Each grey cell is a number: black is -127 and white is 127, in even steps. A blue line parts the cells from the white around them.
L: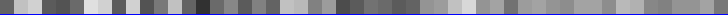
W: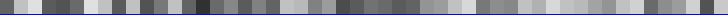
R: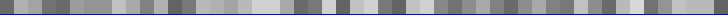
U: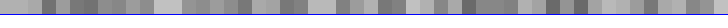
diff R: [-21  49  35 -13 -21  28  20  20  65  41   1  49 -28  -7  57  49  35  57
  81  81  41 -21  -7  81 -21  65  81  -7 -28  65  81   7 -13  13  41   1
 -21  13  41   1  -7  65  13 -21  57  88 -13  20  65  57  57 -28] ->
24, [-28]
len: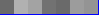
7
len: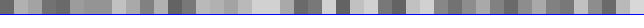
46
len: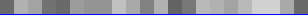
22
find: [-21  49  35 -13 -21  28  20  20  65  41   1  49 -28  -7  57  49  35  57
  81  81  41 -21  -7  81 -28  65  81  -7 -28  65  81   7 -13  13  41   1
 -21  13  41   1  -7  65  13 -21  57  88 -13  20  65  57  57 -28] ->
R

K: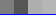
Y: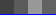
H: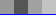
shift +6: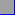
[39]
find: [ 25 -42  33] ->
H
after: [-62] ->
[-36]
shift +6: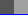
[-36  39]
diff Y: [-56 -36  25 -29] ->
0, [-62]
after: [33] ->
[67]
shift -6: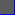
[-42]

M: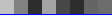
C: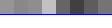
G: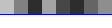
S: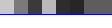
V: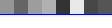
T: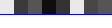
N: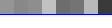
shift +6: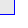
[111]
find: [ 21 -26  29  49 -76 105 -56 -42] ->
V
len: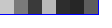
7

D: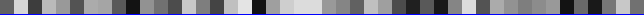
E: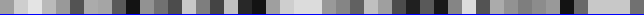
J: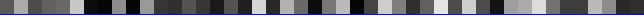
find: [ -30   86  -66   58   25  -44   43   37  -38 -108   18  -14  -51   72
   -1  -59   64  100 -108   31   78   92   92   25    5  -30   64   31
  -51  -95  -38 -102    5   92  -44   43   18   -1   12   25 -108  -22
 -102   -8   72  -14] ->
D
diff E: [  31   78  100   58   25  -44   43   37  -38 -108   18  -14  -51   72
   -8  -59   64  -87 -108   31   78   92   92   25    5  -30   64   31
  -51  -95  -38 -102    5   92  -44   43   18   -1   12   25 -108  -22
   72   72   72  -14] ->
14, [-1]
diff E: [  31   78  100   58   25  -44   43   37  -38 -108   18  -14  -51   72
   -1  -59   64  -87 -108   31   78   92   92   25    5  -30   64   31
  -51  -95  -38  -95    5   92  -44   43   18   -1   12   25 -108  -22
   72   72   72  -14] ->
31, [-102]
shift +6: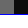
[ -16 -109]
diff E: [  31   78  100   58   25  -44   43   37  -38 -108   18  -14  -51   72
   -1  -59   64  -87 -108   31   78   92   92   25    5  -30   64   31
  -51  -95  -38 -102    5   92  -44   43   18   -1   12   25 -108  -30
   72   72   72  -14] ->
41, [-22]
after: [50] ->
[-22]
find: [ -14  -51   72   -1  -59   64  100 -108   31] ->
D

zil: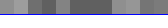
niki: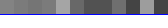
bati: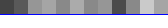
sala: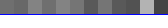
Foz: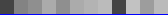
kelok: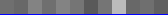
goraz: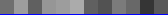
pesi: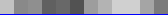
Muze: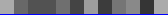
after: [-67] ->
[-10]
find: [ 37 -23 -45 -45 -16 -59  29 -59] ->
niki
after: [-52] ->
[9]
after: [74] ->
[37]
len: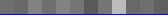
12
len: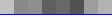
8

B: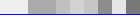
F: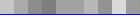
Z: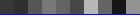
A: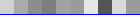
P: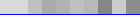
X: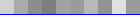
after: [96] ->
[27]
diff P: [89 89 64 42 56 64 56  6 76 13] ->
4, [50]
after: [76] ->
[13]
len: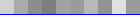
10
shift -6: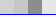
[76 64  7 96]
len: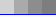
4
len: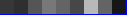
9

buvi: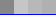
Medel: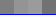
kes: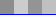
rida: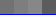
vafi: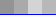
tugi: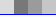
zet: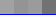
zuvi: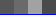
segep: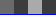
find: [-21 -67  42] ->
segep
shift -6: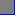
[-7]
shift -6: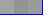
[28 14 21]

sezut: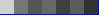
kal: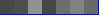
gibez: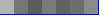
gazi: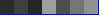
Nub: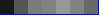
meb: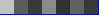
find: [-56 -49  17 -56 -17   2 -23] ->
kal
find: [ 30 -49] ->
gazi

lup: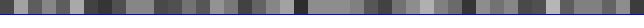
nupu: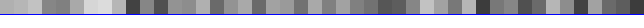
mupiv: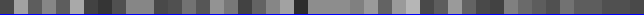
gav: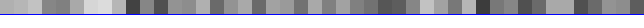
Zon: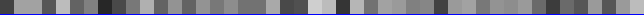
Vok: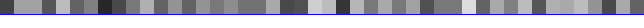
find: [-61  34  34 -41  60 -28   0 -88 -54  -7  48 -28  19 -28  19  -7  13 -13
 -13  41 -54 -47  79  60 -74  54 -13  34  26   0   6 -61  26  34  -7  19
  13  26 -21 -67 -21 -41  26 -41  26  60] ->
Zon
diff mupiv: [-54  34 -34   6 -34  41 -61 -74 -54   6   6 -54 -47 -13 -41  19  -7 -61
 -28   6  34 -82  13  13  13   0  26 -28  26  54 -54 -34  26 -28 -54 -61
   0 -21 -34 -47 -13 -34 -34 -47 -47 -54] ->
8, [-47]
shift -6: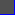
[-53]

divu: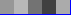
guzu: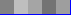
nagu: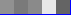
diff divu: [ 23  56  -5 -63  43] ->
2, [-12]
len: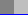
2
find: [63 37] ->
guzu
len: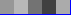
5
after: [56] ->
[-12]
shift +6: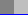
[ 8 69]
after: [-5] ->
[10]

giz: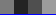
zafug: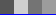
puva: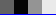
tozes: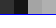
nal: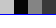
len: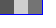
3
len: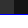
2
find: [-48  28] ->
giz
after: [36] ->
[48]
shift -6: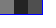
[-10 -98 -54]
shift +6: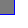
[2]

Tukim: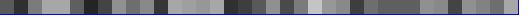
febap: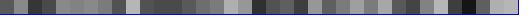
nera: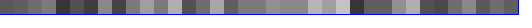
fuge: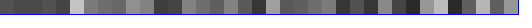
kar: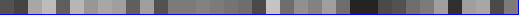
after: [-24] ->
[16]
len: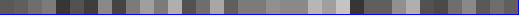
37
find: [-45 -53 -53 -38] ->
febap
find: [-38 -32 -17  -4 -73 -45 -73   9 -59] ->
fuge
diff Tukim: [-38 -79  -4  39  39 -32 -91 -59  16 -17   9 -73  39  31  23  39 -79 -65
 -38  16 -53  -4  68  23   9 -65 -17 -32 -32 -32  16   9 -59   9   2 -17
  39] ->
33, [16]
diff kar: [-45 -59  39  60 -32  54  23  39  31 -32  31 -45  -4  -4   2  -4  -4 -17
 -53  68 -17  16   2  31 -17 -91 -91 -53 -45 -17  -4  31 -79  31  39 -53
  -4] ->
16, [-11]
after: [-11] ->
[-17]

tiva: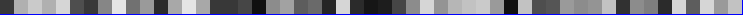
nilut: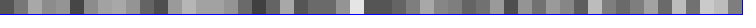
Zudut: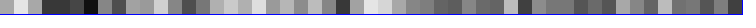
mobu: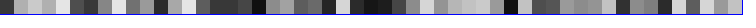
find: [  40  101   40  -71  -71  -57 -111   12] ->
tiva
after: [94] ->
[26]

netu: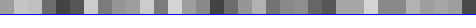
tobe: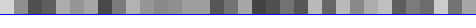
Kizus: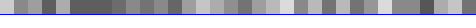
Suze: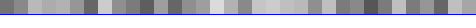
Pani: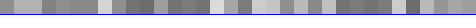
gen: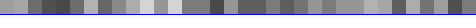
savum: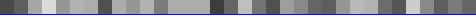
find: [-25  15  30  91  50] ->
Suze
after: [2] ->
[15]

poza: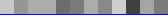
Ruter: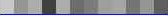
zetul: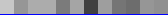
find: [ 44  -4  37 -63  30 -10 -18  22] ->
zetul
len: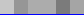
6
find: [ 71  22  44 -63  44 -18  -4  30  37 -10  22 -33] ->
Ruter

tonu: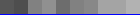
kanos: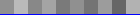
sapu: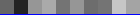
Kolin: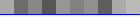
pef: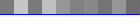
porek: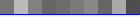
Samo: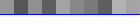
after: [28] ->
[-25]
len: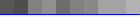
10
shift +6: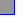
[28]
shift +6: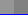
[28  7]
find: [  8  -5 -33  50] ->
Samo
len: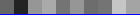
10

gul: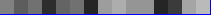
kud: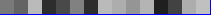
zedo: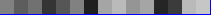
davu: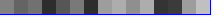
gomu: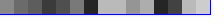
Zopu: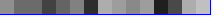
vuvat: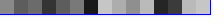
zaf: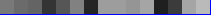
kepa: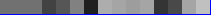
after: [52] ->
[-96]
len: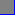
1
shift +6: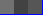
[ -8 -55 -35]
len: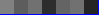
7

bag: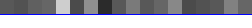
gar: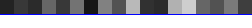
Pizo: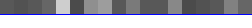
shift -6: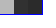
[ 51 -84 -90]
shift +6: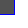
[-39]
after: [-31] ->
[-25]
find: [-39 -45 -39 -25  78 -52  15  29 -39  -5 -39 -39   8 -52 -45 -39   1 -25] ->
Pizo
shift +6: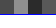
[-46  21 -78 -33]

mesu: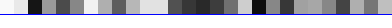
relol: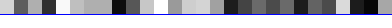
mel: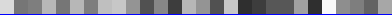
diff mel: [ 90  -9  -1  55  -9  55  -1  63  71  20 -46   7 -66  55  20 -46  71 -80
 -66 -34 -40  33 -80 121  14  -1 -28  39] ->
19, [-40]
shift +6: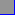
[26]
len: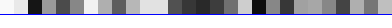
28

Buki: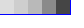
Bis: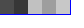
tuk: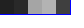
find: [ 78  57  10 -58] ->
Buki
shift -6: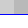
[72 51]
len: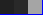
3

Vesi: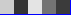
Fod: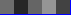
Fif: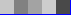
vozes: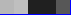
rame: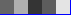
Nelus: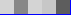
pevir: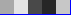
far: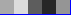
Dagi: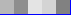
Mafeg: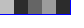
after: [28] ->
[-83]
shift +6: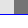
[106  -5]
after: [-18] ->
[-89]
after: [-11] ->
[-68]
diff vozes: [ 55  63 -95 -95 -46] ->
4, [-40]
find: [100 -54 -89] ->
pevir
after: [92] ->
[-34]

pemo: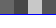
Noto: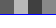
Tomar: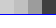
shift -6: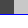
[-62  66]
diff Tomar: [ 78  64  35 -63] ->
2, [28]
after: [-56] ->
[72]

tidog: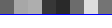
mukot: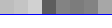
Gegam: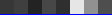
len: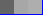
3
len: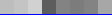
8

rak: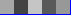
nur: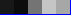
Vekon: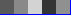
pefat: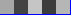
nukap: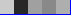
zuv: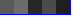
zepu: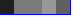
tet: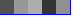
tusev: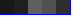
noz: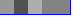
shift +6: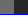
[-13 -82]
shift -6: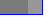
[-11 -11  18]
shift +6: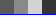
[-32  15  89 -69]
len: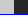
2
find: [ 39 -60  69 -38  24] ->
rak
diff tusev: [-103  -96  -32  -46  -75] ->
4, [-81]
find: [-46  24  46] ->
tet

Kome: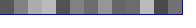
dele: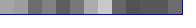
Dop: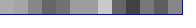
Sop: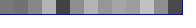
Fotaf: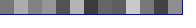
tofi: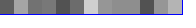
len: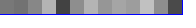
13
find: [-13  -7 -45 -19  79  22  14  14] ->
tofi
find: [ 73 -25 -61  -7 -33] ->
Dop
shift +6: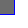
[-13]
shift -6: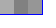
[38 -5 16]

